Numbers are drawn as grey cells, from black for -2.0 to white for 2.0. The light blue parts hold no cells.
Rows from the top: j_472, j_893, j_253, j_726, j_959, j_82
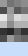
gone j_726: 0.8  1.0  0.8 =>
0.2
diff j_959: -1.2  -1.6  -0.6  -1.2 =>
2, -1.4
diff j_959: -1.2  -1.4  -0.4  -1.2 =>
3, -0.6
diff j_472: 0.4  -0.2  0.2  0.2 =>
3, 0.0
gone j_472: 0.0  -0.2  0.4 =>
0.2
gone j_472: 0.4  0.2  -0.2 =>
0.0
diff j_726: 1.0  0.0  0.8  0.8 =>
2, 0.2

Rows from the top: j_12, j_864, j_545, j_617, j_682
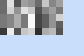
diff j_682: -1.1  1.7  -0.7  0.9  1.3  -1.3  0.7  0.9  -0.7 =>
4, 1.1
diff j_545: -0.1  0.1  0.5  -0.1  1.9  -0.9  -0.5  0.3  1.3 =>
3, 0.7
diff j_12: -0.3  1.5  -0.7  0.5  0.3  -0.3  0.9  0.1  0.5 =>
7, 1.1
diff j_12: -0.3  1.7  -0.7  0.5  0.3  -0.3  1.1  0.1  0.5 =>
2, 1.5
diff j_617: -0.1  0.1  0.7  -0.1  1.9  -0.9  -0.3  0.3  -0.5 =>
7, -0.5

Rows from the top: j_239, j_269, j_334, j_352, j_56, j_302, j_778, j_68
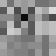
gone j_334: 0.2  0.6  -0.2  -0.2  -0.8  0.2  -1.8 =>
-0.4
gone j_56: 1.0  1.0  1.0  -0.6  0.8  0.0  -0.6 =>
1.2
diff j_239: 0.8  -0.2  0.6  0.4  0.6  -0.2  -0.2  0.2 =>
8, 0.0
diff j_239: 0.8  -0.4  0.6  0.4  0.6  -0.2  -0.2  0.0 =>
2, -0.2

